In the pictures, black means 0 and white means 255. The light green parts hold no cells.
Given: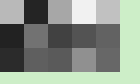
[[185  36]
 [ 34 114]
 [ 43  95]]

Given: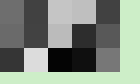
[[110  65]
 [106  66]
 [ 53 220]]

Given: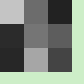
[[196 108]
 [ 43 117]
 [ 39 166]]

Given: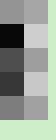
[[148 166]
 [  8 206]
 [ 78 158]]

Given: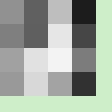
[[145  96]
 [127  95]
 [161 225]]

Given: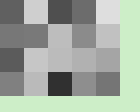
[[ 96 207]
 [119 121]
 [ 91 198]]
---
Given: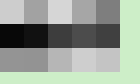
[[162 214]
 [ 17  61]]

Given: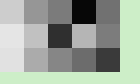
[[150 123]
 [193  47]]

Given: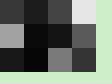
[[28 69]
 [11 20]]

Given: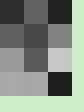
[[ 98  34]
 [ 73 130]]

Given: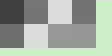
[[117 220]
 [220 151]]

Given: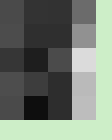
[[51 50]
 [47 47]]

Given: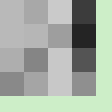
[[168 202]
 [182 158]]

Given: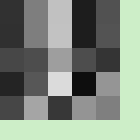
[[126 193]
 [126 194]]
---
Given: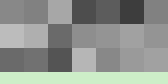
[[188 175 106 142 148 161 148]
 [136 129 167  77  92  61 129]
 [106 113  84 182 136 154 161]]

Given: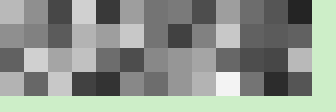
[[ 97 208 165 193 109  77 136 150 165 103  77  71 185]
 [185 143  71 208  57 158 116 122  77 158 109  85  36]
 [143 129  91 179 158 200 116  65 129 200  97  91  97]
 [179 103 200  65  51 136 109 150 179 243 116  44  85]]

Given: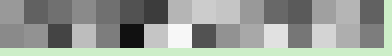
[[138 146  68 189 125  17 197 247  82 146 168 225 118 212 174 125]
 [153  97 112 138 112  82  60 181 204 197 153 104  90 160 181  97]]

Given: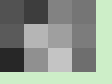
[[ 90 181 159 124]
 [ 39 144 196 110]
 [ 82  61 130 117]]

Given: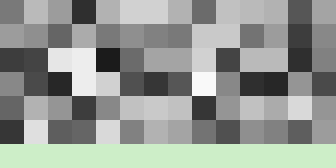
[[ 54 223  94 101 217 129 178 164 115  80 143 129  94 156]
 [121 186 156  47 178 209 209 178 107 193 186 178  86 164]
 [101 178 149  61 136 193 201 193  54 149 193 171 217 149]
 [156 143 101 171 121 143 129 121 201 201 115 156  61 136]
 [136  74  39 237 209  80  54  86 249 136  47  39 149  74]
 [ 61  68 230 237  27 107 164 164 209  68 186 186  47 129]]

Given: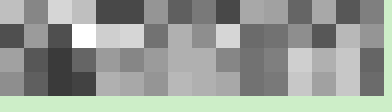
[[ 79 155  79 255 207 214 114 176 142 214 107 114 142  87 184 149]
 [191 134 214 191  72  72 149  95 121  72 168 161 101 168  87 127]
 [142  95  58  66 176 168 149 184 176 168 114 121 199 161 199 107]
 [161  87  58 101 155 134 155 176 176 134 114 127 207 176 199 101]]

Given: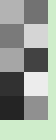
[[ 49 235]
 [122 213]
 [ 35 144]
 [179 114]
 [165  65]]

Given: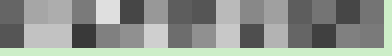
[[ 85 194 194  57 128 144 207 109 144 200  78 179 101  64 128 122]
 [101 166 173 122 223  70 152  93  85 186 136 160  93 116  70 116]]

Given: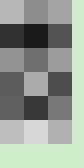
[[190 216 177]
 [ 91 170  76]
 [184 141 164]
 [148 112 156]
 [ 97  56 120]
 [ 50  27  83]]
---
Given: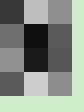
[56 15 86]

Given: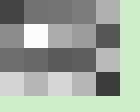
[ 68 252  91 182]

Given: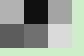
[178 112]

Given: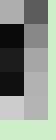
[173 135]

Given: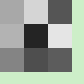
[168  36  92]

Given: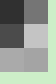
[ 48 196]

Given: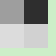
[158 209]

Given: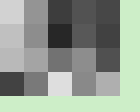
[210 141 114 137]

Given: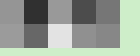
[149 103]
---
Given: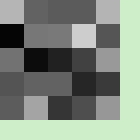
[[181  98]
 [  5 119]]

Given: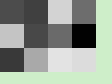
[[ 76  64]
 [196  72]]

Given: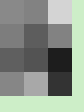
[[137 130]
 [125  93]]

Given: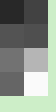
[[40 66]
 [83 79]]

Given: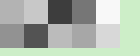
[[179 200]
 [146  83]]

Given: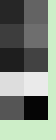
[[ 38  99]
 [ 61 110]]
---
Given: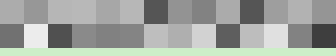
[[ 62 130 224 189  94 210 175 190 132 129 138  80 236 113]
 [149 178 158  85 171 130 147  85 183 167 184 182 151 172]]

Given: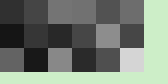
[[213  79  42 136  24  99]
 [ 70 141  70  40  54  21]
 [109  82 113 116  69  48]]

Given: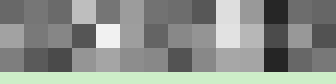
[[120 103  37 165 167 136  83 136 141 165 149  74  90 126]
 [ 82 152  75 183 226 148 136 100 158 241  85 134 121 162]
 [102 109  38 153 222  87 109 114 156 117 190 106 118 104]]

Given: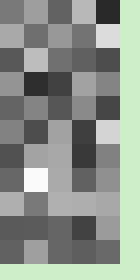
[[105  94 102 159  97]
 [155  66 101  91  90]
 [168 174 176 121 175]
 [144  97 170 250 103]
 [129  57 168 163  81]
 [212  63 162  77 130]
 [ 70 138  86 132 100]
 [132 162  65  46 148]
 [ 77  96 112 189  88]
 [220 115 152 111 169]
 [ 41 184  98 158 121]]

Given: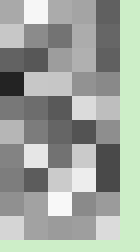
[[219 158 155 162 213]
 [155 138 248 162 144]
 [ 73 237 203  92 125]
 [ 73 202 114 230 131]
 [142  83 101 124 182]
 [190 219  89 109 120]
 [137 146 198 199  35]
 [ 96 176 157  87  98]
 [102 172 115 139 199]
 [ 96 164 171 246 169]]

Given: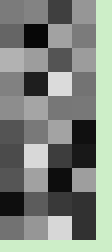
[[ 49 215 150 114]
 [ 49  57  92  14]
 [158  13 161  85]
 [ 24  61 216  75]
 [ 16 163 121  84]
 [120 119 165 141]
 [115 219  30 129]
 [156  84 157 178]
 [123 162   7 101]
 [150  63 131 123]]

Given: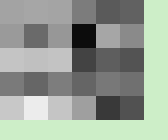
[[ 81  57 159 197 236 200]
 [112 120 101 125 102 122]
 [ 83  94  67 195 192 196]
 [138 166  12 151 106 154]
 [ 97  90 124 164 166 163]]

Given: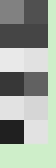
[[226  32]
 [214 226]
 [ 97  55]
 [225 233]
 [ 69  69]
 [ 80 129]]
